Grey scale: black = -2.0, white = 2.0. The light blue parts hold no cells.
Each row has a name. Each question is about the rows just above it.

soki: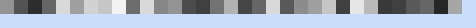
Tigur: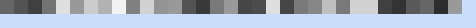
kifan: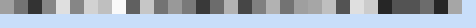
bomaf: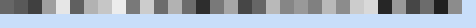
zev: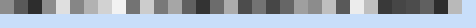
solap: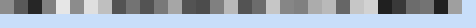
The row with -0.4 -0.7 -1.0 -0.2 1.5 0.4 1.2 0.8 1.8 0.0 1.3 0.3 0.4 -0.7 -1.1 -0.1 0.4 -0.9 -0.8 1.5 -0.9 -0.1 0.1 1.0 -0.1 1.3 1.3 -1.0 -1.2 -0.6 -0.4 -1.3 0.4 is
Tigur
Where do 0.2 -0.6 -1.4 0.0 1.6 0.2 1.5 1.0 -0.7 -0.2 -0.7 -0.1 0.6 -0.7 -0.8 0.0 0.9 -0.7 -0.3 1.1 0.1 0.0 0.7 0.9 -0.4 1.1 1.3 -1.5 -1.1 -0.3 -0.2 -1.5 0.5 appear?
solap
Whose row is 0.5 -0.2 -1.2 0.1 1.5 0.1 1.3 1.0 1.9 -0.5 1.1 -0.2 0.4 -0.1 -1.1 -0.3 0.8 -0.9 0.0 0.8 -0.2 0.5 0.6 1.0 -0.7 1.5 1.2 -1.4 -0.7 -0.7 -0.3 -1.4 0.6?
kifan
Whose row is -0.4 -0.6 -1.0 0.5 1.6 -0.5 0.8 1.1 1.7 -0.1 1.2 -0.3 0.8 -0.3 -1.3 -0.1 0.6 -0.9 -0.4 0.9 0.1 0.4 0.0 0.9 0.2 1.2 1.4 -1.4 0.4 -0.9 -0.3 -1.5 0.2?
bomaf

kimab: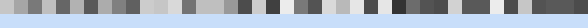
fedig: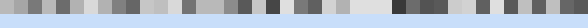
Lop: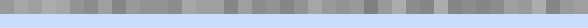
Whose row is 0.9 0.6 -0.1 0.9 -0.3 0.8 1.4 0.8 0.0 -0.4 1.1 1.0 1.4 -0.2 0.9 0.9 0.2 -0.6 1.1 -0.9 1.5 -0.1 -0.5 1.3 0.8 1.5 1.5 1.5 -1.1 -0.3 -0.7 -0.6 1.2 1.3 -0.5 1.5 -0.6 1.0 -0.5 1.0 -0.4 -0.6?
fedig
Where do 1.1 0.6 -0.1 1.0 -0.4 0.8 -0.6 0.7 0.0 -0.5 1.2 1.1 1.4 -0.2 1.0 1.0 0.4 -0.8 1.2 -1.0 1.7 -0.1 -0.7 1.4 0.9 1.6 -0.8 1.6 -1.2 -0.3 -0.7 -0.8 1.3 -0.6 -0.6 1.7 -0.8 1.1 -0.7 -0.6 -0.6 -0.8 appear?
kimab
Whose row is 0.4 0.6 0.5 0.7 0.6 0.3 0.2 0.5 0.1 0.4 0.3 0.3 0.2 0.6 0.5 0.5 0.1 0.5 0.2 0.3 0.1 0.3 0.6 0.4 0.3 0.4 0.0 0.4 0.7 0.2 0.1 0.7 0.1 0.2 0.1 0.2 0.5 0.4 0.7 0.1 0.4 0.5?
Lop

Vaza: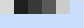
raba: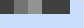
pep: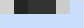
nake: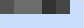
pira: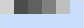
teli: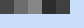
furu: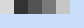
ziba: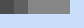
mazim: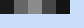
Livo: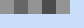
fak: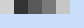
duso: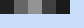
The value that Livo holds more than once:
0.3
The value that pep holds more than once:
-1.2
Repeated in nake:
-0.3
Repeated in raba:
-1.0
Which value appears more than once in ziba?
0.1

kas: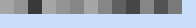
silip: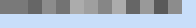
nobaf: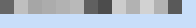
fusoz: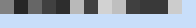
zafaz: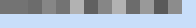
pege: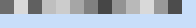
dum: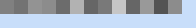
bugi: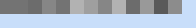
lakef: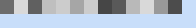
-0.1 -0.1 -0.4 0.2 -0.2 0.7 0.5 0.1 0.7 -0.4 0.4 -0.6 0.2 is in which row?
silip
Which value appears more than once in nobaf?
0.8
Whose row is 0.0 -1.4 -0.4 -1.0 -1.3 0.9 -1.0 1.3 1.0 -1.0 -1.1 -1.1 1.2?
fusoz

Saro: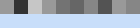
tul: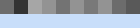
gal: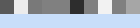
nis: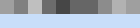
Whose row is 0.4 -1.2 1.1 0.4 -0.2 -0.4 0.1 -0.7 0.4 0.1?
Saro
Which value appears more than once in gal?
0.0
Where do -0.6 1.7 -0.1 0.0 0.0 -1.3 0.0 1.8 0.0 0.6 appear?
gal
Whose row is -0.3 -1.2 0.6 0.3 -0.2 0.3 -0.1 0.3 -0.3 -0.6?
tul

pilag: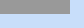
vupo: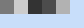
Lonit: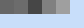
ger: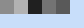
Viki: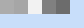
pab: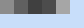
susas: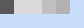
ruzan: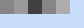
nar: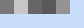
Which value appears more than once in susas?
1.4
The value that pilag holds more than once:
0.4
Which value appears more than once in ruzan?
0.1
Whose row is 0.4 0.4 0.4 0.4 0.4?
pilag

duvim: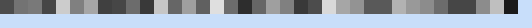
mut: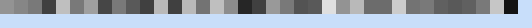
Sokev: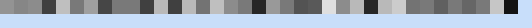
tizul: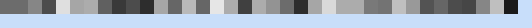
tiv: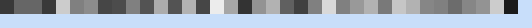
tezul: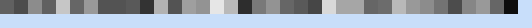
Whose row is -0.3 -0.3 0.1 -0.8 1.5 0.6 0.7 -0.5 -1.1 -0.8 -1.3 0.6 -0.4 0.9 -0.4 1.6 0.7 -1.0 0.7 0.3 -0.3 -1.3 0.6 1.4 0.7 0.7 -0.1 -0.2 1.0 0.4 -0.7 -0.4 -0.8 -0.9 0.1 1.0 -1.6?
tizul
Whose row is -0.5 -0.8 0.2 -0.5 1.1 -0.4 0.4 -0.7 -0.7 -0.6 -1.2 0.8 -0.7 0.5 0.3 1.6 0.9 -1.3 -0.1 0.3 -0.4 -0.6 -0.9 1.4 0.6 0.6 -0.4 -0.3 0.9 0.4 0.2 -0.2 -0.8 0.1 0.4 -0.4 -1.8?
tezul
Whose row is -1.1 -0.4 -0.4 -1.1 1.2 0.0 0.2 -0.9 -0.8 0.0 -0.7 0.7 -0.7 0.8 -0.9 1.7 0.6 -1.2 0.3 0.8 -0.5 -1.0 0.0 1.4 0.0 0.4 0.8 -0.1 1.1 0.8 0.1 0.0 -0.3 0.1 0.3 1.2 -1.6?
tiv
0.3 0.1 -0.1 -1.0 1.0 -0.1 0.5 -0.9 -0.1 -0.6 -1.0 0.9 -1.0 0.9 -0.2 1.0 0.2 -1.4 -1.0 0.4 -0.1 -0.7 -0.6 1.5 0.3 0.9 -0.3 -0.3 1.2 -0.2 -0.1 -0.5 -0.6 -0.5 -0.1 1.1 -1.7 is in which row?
mut

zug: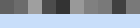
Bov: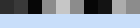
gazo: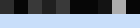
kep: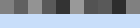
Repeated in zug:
-0.1
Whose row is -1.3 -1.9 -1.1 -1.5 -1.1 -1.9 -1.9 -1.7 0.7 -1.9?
gazo
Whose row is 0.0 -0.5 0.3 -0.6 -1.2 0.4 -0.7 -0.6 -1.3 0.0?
kep

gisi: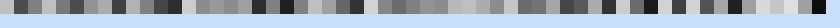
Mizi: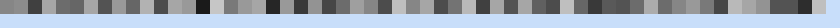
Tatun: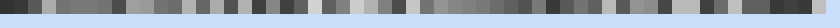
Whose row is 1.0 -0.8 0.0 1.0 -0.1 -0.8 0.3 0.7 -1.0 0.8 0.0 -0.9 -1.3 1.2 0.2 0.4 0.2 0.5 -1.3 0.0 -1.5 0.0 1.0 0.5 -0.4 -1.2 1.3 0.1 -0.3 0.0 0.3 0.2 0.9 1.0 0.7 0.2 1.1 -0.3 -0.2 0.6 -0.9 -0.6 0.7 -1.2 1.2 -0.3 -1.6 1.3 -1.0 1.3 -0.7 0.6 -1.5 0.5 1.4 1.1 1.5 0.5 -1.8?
gisi
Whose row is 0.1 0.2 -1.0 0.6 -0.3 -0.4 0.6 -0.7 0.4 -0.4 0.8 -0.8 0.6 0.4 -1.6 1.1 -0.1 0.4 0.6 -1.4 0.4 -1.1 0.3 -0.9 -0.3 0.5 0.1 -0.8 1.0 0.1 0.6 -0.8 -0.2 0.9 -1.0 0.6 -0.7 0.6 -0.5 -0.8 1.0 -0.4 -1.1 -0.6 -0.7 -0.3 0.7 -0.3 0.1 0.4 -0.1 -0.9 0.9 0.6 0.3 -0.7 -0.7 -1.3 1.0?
Mizi
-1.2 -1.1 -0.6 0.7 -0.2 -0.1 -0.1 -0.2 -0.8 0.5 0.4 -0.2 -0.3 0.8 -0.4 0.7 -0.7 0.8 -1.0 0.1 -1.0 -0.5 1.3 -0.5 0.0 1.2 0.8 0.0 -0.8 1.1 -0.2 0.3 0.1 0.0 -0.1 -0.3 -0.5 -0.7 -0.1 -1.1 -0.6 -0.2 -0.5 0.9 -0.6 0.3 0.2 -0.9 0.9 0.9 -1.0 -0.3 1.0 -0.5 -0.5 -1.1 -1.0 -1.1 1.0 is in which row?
Tatun

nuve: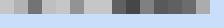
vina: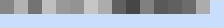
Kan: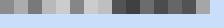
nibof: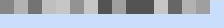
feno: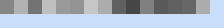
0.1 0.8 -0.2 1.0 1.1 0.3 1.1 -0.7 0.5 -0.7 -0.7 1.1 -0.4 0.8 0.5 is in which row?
nibof
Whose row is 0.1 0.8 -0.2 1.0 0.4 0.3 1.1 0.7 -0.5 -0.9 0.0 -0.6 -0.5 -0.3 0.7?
vina

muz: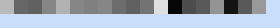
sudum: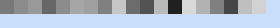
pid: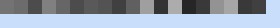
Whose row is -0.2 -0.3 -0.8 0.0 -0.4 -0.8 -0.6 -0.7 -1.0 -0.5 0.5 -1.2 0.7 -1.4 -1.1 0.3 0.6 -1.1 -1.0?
pid
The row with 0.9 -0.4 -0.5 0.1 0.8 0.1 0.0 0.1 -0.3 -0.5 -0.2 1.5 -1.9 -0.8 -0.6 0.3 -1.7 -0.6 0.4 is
muz

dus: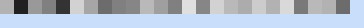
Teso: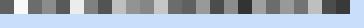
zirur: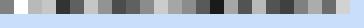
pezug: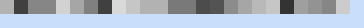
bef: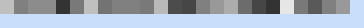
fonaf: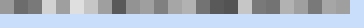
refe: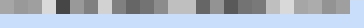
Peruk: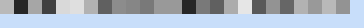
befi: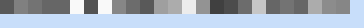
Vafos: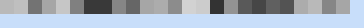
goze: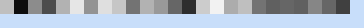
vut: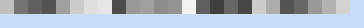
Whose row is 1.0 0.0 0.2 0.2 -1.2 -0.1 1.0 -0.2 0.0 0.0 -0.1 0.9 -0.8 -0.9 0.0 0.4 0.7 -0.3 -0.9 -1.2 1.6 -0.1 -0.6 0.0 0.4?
bef
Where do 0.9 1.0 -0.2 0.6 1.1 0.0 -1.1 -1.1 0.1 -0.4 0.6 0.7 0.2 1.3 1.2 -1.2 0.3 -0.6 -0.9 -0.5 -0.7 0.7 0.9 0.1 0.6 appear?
Vafos
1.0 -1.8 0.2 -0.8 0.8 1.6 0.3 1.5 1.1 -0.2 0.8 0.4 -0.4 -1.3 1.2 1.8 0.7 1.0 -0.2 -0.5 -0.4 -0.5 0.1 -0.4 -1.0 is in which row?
goze

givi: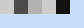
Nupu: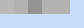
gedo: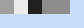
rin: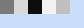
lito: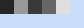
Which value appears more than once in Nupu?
0.8
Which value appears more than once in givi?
1.2
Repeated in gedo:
0.2
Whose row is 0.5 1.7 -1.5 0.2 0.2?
gedo

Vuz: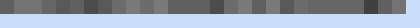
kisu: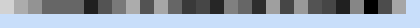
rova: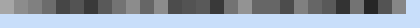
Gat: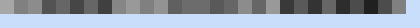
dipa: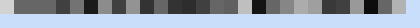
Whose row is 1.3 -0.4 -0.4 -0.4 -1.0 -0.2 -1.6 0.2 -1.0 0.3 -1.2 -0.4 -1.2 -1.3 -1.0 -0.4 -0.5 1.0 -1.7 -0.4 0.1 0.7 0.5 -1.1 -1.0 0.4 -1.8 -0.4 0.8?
dipa
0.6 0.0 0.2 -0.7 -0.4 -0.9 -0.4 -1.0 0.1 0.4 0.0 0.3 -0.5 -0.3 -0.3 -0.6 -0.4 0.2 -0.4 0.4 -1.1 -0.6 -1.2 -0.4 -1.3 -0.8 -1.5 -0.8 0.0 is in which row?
Gat

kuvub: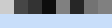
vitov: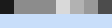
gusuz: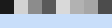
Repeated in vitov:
0.2
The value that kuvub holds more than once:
0.0
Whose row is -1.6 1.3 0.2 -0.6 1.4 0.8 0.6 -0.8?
gusuz

